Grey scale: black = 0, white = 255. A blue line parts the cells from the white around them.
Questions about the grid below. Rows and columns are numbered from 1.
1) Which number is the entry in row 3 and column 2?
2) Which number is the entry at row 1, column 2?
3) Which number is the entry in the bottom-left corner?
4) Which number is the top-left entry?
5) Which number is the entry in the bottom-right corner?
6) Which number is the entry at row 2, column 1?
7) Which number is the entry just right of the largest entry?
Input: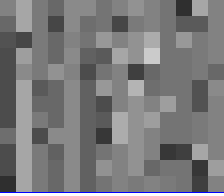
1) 70
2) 166
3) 47
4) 130
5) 130
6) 104
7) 116

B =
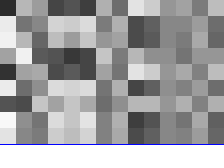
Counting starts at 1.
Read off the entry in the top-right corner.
189
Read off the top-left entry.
44
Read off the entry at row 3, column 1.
241
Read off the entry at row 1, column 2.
183
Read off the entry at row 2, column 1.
235
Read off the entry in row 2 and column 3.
135
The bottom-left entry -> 227
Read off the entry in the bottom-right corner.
102
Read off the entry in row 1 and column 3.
156
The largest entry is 248
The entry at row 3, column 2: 183

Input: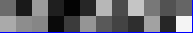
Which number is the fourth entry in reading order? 31
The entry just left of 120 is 197
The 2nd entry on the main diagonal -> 141
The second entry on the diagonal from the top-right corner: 38
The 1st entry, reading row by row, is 107
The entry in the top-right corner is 101
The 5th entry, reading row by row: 3

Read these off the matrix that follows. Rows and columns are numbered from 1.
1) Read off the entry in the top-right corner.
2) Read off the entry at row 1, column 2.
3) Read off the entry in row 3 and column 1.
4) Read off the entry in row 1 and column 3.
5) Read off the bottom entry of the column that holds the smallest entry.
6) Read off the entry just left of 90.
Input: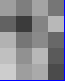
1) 118
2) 126
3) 178
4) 164
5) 158
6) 184

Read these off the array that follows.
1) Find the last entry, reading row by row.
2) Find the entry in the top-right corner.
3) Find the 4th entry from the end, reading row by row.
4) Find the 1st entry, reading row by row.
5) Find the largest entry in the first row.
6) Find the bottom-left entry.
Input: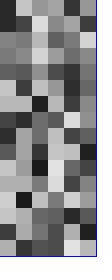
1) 184
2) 150
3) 82
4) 40
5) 197
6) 176

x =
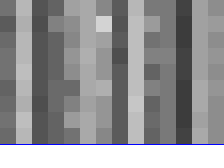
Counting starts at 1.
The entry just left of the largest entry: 169
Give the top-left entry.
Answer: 114
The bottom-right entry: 141
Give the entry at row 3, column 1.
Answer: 106
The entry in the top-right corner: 141
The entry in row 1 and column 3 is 84
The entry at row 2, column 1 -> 91
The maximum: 211
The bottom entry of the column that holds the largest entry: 135
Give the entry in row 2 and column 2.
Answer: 175
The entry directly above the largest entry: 135
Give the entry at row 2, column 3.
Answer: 78
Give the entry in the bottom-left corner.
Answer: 106
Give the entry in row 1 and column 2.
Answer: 183

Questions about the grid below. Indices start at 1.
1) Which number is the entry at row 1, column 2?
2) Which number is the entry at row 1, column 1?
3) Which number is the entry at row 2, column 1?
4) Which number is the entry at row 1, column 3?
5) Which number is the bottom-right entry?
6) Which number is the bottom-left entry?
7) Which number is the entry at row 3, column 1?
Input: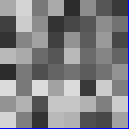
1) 212
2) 170
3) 64
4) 121
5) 162
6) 212
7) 51

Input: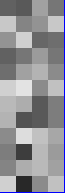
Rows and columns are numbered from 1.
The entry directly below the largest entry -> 173
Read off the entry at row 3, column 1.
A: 147
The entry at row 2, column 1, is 200
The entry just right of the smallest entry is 139
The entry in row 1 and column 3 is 161
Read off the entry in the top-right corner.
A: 118
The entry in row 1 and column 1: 97
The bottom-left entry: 208
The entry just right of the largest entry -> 139
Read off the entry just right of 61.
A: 185
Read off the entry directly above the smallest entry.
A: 173
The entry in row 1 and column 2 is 89
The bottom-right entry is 193
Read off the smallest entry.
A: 40

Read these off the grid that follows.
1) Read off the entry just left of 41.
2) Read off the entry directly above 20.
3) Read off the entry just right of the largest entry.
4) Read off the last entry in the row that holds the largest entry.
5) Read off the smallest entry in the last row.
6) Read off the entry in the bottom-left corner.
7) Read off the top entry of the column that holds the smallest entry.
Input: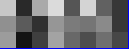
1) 199
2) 91
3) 85
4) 55
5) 20
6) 156
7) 41
